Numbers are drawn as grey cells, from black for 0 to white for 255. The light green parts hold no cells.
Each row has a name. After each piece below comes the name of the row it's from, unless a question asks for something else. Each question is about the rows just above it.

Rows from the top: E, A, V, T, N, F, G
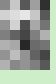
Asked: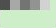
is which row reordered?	V
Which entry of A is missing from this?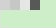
[221]

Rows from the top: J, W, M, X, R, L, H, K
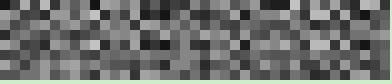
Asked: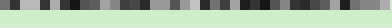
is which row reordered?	W
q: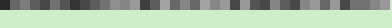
X
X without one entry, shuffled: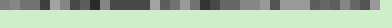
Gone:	[143]
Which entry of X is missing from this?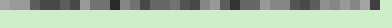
[124]
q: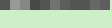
L
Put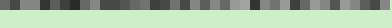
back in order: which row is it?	M

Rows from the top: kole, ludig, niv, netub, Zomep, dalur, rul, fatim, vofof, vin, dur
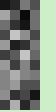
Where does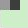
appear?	rul
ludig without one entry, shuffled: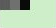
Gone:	[165]
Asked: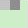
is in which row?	netub

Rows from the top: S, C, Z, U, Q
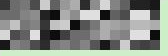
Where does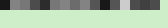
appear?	Q
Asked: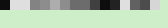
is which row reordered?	U
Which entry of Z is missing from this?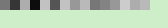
[163]

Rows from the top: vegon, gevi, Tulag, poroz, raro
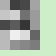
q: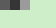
Tulag
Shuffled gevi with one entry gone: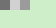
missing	[198]
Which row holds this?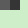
Tulag

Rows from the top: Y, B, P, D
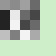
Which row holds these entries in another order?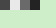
B
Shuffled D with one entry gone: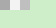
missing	[127]

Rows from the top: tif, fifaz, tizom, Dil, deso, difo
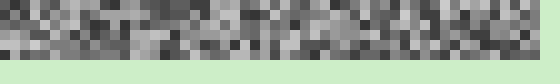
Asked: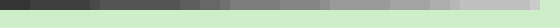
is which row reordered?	deso
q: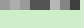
deso

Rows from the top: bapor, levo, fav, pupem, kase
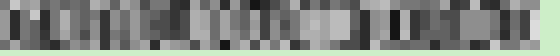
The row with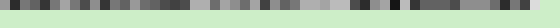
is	pupem
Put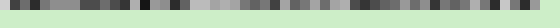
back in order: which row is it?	levo
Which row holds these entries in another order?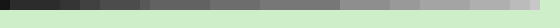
kase
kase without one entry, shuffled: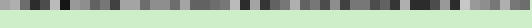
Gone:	[88]
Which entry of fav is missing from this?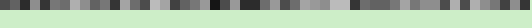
[220]
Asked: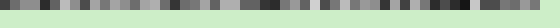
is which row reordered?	levo
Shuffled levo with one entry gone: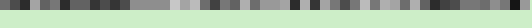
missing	[208]

